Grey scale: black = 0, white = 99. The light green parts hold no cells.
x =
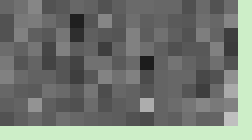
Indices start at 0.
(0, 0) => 40
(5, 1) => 41
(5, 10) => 29
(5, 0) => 50
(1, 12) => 35
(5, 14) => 28
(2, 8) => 33
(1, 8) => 35
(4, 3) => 26
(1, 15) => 40
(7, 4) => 33
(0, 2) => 52
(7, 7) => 32
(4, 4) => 33
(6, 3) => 44
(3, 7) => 24
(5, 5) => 24
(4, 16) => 32
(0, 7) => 32
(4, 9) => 41
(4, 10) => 11
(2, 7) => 34
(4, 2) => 39
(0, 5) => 40
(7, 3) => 37
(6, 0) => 40
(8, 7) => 37
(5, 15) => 32
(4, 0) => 47
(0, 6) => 38
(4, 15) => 43
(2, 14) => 49
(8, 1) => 37
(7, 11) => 39

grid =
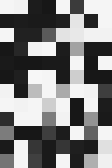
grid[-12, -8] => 95
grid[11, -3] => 11
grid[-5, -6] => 95
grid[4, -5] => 10
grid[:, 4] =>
[95, 12, 88, 11, 10, 10, 66, 95, 94, 11, 21, 95]
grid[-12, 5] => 23
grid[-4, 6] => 57
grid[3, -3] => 63
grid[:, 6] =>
[95, 12, 94, 10, 9, 9, 94, 95, 57, 38, 10, 68]
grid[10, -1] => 87
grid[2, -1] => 94
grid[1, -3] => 89
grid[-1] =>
[45, 95, 25, 10, 95, 11, 68, 93]
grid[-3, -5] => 24
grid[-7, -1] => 9
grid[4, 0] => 10
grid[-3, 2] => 9
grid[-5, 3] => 80
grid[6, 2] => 73
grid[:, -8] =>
[95, 10, 95, 9, 10, 9, 94, 95, 17, 48, 10, 45]
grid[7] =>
[95, 94, 95, 80, 95, 9, 95, 11]
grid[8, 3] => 48
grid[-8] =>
[10, 9, 9, 10, 10, 95, 9, 95]
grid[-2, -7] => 95
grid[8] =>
[17, 95, 95, 48, 94, 9, 57, 10]
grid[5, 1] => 12
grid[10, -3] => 12

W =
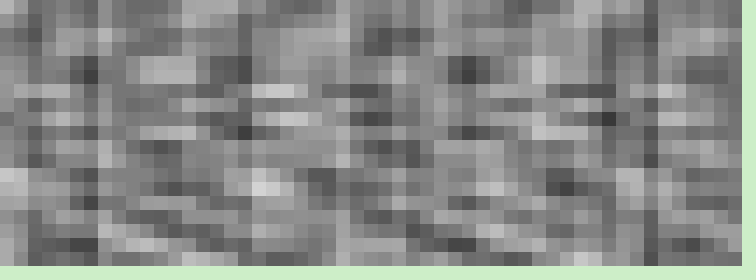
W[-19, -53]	70
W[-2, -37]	41
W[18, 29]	50
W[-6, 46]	56
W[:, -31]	[41, 53, 64, 61, 56, 52, 52, 54, 66, 60, 56, 54, 34, 41, 47, 55, 49, 45, 45]
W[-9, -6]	58
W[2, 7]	70
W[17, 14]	41
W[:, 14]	[65, 63, 49, 55, 49, 52, 38, 61, 40, 57, 51, 50, 47, 37, 47, 56, 37, 41, 70]
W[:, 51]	[46, 47, 60, 52, 40, 37, 43, 48, 50, 43, 58, 60, 44, 49, 37, 54, 61, 49, 44]
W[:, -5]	[49, 54, 61, 63, 52, 48, 67, 57, 71, 50, 63, 52, 49, 60, 53, 62, 50, 35, 44]
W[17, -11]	56
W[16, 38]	55
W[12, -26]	54
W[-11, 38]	71
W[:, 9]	[41, 43, 49, 42, 54, 55, 46, 42, 47, 52, 43, 51, 50, 50, 52, 40, 60, 70, 44]
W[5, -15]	74
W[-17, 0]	46
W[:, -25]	[55, 52, 38, 44, 63, 68, 54, 50, 44, 60, 39, 43, 62, 53, 66, 43, 46, 65, 59]
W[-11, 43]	22
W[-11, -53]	43
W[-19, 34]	54
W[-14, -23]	55
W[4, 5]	39
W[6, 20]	77
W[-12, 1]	49
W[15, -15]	51
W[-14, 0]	59
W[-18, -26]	43
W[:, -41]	[49, 56, 43, 48, 66, 69, 44, 53, 48, 69, 36, 41, 42, 32, 59, 42, 35, 58, 60]
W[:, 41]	[68, 69, 60, 60, 59, 61, 37, 67, 44, 69, 56, 62, 48, 35, 50, 60, 50, 59, 77]
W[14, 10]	60
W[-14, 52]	43
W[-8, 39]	49

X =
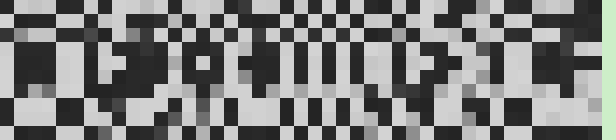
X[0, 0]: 15
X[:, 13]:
[78, 15, 79, 16, 14, 16, 69, 82, 79, 14]
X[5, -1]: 80
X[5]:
[82, 15, 16, 15, 80, 81, 15, 75, 14, 16, 16, 16, 81, 16, 17, 17, 81, 54, 16, 15, 81, 15, 81, 14, 82, 15, 79, 80, 16, 81, 16, 15, 74, 81, 59, 14, 81, 82, 17, 16, 17, 75, 80]
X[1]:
[82, 14, 15, 15, 80, 80, 16, 76, 80, 15, 15, 18, 71, 15, 78, 15, 80, 15, 14, 15, 81, 15, 81, 15, 80, 14, 78, 79, 14, 77, 82, 15, 15, 77, 80, 16, 80, 81, 16, 17, 15, 16, 17]
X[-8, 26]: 14
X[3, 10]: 20
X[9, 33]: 75
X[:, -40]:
[78, 15, 76, 16, 16, 15, 43, 82, 80, 15]
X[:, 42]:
[14, 17, 16, 81, 15, 80, 80, 65, 78, 18]
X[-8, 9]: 51
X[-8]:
[20, 55, 76, 76, 17, 17, 28, 14, 80, 51, 22, 81, 15, 79, 16, 78, 19, 80, 23, 80, 19, 78, 18, 80, 19, 81, 14, 16, 63, 15, 78, 79, 73, 15, 75, 79, 18, 17, 81, 82, 23, 18, 16]
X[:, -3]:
[75, 15, 23, 24, 17, 17, 16, 80, 80, 14]
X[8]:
[15, 80, 80, 80, 15, 15, 80, 79, 16, 80, 81, 15, 34, 79, 43, 81, 15, 80, 81, 80, 14, 80, 14, 79, 16, 79, 71, 16, 82, 70, 15, 81, 80, 55, 14, 81, 16, 15, 81, 76, 80, 81, 78]
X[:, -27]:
[15, 80, 19, 81, 80, 81, 80, 14, 15, 80]
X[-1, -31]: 77
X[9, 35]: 15
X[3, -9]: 33
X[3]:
[80, 16, 16, 16, 81, 81, 16, 79, 16, 16, 20, 16, 81, 16, 15, 18, 81, 72, 16, 17, 80, 16, 82, 16, 81, 16, 82, 80, 16, 80, 17, 16, 80, 79, 33, 16, 80, 80, 20, 15, 24, 78, 81]
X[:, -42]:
[79, 14, 55, 16, 15, 15, 18, 81, 80, 14]
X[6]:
[82, 18, 65, 43, 81, 82, 14, 14, 15, 16, 15, 81, 77, 69, 15, 56, 80, 81, 15, 64, 81, 64, 81, 69, 81, 72, 20, 77, 24, 21, 16, 67, 81, 51, 82, 66, 81, 80, 71, 80, 16, 71, 80]
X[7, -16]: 15
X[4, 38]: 15

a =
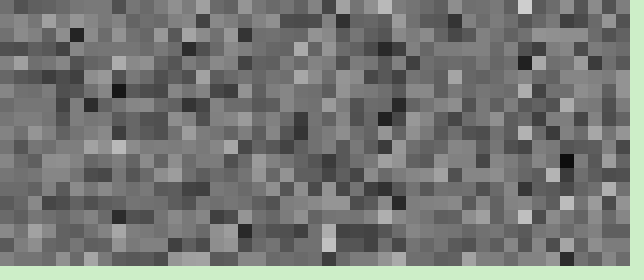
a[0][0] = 43
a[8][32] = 27
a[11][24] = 34
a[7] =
[42, 46, 46, 46, 26, 49, 17, 38, 45, 52, 53, 41, 38, 20, 27, 51, 42, 42, 34, 36, 52, 45, 44, 60, 48, 32, 42, 41, 16, 39, 45, 51, 55, 32, 47, 37, 49, 34, 38, 32, 67, 48, 47, 31, 48]
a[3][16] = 53
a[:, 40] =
[55, 25, 55, 52, 45, 52, 43, 67, 49, 50, 33, 5, 23, 29, 73, 46, 41, 64, 17]
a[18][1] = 45
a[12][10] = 41
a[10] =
[45, 33, 46, 43, 49, 49, 63, 56, 72, 54, 48, 49, 48, 50, 47, 52, 65, 28, 39, 34, 26, 37, 44, 49, 34, 47, 36, 23, 59, 43, 38, 40, 52, 51, 36, 46, 31, 27, 49, 47, 33, 35, 36, 50, 28]
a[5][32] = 64
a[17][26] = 26
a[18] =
[50, 45, 45, 42, 56, 41, 64, 47, 36, 34, 35, 30, 58, 62, 63, 35, 36, 52, 52, 41, 43, 41, 43, 24, 41, 48, 48, 57, 66, 43, 43, 37, 38, 63, 49, 49, 42, 51, 51, 58, 17, 44, 38, 52, 42]
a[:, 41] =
[33, 29, 55, 29, 60, 52, 55, 48, 27, 42, 35, 48, 43, 39, 45, 39, 47, 38, 44]
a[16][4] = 38
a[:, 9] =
[46, 39, 44, 46, 53, 47, 35, 52, 40, 40, 54, 39, 33, 43, 45, 32, 49, 47, 34]
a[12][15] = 42
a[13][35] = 41
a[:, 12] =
[56, 50, 34, 42, 33, 37, 52, 38, 55, 44, 48, 55, 61, 36, 36, 53, 50, 25, 58]
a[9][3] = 50
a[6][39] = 44
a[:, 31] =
[37, 34, 39, 48, 40, 37, 37, 51, 37, 34, 40, 55, 63, 44, 51, 37, 46, 45, 37]
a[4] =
[50, 62, 43, 46, 52, 32, 39, 41, 67, 53, 56, 39, 33, 48, 42, 53, 50, 26, 38, 37, 48, 41, 51, 48, 31, 48, 46, 34, 50, 25, 43, 40, 42, 40, 47, 40, 43, 13, 66, 43, 45, 60, 23, 43, 34]
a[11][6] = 40
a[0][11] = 48
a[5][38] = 41
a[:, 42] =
[54, 41, 42, 48, 23, 50, 52, 47, 51, 65, 36, 34, 36, 43, 60, 54, 50, 55, 38]
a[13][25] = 45
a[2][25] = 46
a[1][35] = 48
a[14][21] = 50
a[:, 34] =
[44, 42, 50, 50, 47, 38, 46, 47, 47, 30, 36, 27, 52, 31, 52, 62, 44, 43, 49]
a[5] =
[40, 34, 32, 24, 30, 25, 55, 59, 32, 47, 41, 31, 37, 31, 63, 36, 41, 45, 40, 45, 43, 65, 54, 42, 58, 54, 28, 34, 26, 45, 42, 37, 64, 40, 38, 42, 48, 52, 41, 38, 52, 52, 50, 48, 57]
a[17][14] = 29
